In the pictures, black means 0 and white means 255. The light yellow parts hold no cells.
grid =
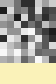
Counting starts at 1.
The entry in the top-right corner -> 204
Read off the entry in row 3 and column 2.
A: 159
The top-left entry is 175
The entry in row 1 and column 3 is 115
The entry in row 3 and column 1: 190
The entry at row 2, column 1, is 29
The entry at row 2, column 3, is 115
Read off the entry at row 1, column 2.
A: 175
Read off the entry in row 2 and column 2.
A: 217
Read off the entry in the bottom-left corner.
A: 175
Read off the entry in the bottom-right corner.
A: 74

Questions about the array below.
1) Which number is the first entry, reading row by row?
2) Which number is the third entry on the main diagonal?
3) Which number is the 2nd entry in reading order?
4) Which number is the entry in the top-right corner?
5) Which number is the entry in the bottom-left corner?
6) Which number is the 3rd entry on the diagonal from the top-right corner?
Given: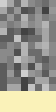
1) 207
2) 108
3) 166
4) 138
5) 92
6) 151

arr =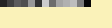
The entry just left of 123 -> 189
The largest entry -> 204

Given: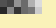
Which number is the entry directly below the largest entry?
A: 204
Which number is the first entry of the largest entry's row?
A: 81
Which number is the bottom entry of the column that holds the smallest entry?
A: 39
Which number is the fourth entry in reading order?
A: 107

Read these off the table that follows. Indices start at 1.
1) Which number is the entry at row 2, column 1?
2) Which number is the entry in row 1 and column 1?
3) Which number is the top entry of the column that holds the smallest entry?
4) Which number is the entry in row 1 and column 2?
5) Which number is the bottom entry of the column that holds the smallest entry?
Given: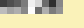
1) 188
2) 63
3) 47
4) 79
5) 123

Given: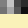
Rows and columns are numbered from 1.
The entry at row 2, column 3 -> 87
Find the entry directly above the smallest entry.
43
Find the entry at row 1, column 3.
71

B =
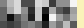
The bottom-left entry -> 76
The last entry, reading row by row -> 89
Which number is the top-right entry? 244
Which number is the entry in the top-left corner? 130
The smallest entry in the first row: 60
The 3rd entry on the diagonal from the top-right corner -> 158
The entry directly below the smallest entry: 31
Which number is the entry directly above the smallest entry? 31
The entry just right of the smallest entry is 244
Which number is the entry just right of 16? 89

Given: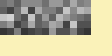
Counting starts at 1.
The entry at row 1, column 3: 97
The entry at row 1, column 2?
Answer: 126
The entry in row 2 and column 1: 97
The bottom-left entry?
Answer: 53
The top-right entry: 138
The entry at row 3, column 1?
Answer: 197
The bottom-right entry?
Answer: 53
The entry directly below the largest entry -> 153
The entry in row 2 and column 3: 112
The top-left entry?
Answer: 112

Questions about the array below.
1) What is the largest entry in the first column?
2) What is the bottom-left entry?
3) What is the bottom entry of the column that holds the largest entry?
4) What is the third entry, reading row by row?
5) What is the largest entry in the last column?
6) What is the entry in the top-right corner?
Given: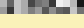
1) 183
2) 155
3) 100
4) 197
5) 113
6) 24

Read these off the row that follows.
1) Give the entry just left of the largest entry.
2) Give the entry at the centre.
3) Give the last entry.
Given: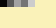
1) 116
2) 162
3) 204

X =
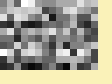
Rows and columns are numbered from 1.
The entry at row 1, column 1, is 129
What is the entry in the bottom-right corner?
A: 170
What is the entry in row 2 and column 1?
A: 156
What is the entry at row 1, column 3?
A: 100
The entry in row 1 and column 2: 184
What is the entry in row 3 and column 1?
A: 225
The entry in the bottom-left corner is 38
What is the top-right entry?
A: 197

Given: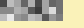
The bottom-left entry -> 189
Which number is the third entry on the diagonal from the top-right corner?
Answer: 89
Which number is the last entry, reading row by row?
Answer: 125
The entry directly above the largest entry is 137
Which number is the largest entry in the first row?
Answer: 189
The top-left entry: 74
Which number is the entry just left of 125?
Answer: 150
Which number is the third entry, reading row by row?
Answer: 164

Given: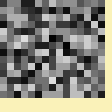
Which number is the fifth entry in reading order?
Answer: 29
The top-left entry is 57
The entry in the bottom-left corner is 114
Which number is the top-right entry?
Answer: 98
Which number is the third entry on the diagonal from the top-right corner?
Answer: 174
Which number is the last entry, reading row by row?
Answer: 29
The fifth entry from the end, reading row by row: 189
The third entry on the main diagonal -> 174
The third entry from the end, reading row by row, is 44
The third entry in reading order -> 130
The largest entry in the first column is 204

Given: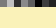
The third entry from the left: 48
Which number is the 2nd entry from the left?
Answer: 193
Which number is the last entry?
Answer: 34

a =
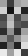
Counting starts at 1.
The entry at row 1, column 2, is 60
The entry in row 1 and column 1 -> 161
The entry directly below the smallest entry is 176
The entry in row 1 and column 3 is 161
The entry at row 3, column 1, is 72
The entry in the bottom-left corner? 234
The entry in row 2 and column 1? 208
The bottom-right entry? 60

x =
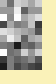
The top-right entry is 208
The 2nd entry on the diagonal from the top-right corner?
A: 151
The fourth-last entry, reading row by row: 71
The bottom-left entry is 27
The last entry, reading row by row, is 57
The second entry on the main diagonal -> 151
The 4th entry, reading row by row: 195
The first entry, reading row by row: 183
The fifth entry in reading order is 167
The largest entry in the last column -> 222

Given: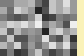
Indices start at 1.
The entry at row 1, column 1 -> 125
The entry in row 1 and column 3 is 169
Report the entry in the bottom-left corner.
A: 67
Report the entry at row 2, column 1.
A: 169
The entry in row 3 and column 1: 125
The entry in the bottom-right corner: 51
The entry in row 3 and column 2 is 97
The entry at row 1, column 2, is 125
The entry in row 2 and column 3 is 210

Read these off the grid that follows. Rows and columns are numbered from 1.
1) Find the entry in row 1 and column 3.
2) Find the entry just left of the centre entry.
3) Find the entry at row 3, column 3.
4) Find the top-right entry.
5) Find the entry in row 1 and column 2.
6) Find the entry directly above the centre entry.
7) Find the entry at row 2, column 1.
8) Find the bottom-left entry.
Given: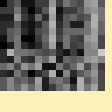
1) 89
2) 89
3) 148
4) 89
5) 60
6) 175
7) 60
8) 89
